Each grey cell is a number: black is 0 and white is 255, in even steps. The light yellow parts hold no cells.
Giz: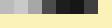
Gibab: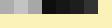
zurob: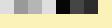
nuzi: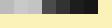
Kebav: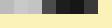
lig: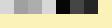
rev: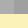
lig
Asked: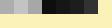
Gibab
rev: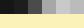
Giz

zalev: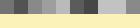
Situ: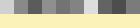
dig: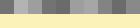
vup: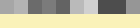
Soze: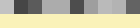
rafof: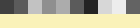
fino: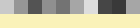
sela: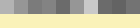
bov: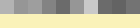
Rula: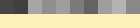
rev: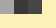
fino
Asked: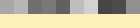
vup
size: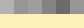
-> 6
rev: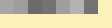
dig
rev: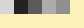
rafof
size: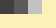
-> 3
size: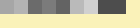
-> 9

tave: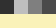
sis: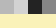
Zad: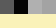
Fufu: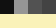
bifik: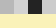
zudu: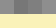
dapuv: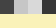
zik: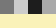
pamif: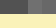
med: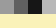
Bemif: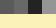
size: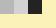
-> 3
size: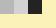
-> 3
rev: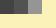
Fufu
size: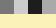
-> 4
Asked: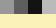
med
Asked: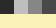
tave

